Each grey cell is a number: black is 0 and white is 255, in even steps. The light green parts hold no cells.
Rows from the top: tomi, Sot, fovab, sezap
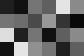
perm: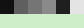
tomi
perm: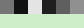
sezap
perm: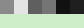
tomi

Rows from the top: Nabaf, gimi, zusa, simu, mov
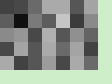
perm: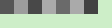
mov
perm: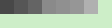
zusa
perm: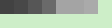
simu
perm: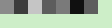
gimi
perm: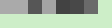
Nabaf

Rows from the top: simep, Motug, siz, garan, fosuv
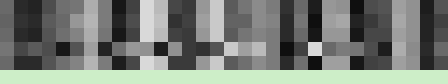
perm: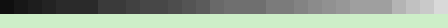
fosuv
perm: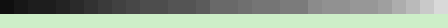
simep

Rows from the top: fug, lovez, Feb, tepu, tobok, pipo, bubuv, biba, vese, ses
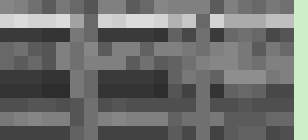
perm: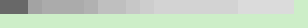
lovez
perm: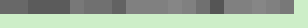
vese
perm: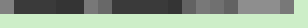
pipo
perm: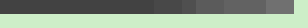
ses

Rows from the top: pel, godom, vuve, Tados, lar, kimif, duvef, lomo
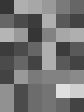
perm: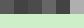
lar
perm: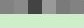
kimif
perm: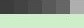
godom
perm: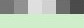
duvef
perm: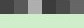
godom

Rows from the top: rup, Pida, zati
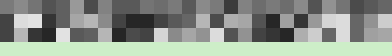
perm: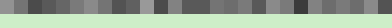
rup
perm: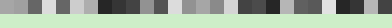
zati
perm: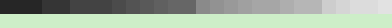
Pida
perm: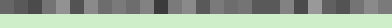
rup
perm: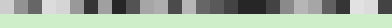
Pida

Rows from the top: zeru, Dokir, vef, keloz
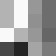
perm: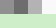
Dokir
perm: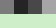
keloz
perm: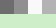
Dokir

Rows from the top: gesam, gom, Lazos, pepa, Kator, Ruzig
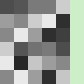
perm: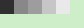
Ruzig
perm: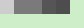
gesam
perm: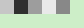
Ruzig
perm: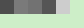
pepa
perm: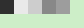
gom

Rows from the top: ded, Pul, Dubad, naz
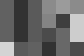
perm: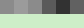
ded
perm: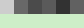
Dubad
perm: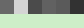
naz
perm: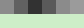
ded

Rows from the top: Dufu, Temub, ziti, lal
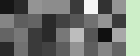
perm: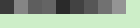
Temub
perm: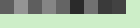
lal
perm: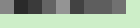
lal
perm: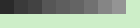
Temub

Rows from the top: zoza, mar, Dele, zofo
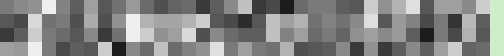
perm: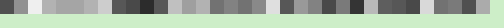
mar
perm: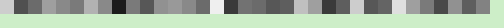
zoza
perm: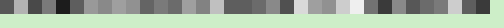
Dele
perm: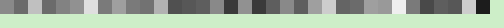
zofo

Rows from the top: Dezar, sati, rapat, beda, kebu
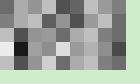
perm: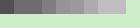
rapat
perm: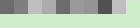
rapat
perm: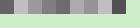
Dezar

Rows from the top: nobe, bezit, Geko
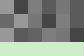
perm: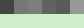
Geko
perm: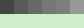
bezit
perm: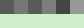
nobe
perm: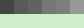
Geko
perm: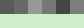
bezit

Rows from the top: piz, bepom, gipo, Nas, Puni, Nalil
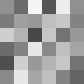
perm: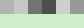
Puni
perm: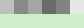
Nas

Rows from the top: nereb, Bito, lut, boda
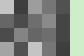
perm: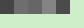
lut
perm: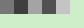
boda
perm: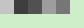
nereb
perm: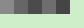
Bito
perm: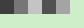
boda
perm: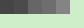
lut
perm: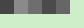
Bito

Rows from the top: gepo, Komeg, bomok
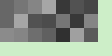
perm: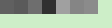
bomok
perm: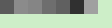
bomok
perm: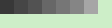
gepo
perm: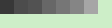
Komeg
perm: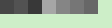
gepo
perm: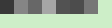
Komeg
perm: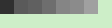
bomok

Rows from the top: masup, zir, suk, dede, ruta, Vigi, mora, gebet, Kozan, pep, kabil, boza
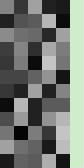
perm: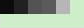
zir
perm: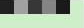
masup
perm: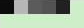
zir
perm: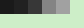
masup
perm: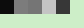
ruta
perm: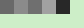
suk

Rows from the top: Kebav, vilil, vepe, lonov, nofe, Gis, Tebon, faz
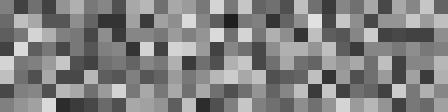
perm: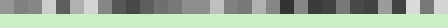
lonov
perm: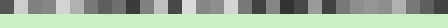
vepe
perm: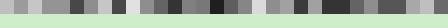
vilil
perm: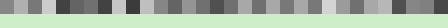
Tebon
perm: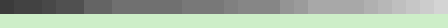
Tebon
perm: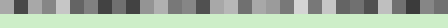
Kebav
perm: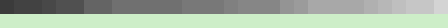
Kebav

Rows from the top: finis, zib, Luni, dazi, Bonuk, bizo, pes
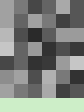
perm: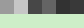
Bonuk
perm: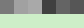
pes
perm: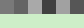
pes
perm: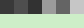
dazi

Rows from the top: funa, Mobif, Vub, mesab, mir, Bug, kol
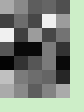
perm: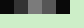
mesab
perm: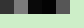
mir
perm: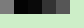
mir
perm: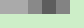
kol
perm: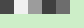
Mobif

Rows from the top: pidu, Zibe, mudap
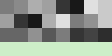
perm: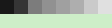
Zibe
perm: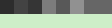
mudap
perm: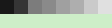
pidu
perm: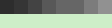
mudap
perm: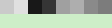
pidu

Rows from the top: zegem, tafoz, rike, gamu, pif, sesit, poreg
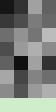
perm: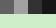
zegem
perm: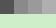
poreg

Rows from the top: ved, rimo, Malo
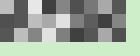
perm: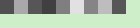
Malo
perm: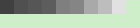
rimo
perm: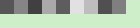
rimo
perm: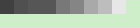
ved
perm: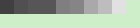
Malo
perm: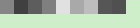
rimo
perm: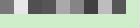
ved

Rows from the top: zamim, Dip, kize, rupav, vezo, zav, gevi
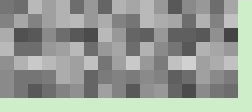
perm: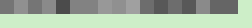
gevi
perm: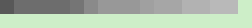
rupav
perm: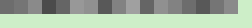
gevi

